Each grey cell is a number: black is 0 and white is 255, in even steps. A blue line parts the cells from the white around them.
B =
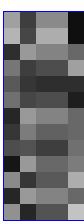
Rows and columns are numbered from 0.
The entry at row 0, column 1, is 62
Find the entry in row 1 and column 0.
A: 180
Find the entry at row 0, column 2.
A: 138
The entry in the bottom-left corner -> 145
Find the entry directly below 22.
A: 138
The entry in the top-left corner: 160
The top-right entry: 15
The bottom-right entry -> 195
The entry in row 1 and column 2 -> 173
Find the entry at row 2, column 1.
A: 153
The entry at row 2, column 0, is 46
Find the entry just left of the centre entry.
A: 153
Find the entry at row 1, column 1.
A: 70

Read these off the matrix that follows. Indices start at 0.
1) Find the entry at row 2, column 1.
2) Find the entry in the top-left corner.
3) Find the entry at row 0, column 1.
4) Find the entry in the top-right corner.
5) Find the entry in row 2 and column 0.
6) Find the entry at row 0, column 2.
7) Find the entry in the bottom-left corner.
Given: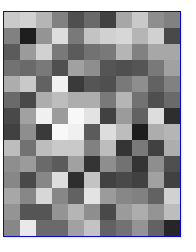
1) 155
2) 201
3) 209
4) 129
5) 91
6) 181
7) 135
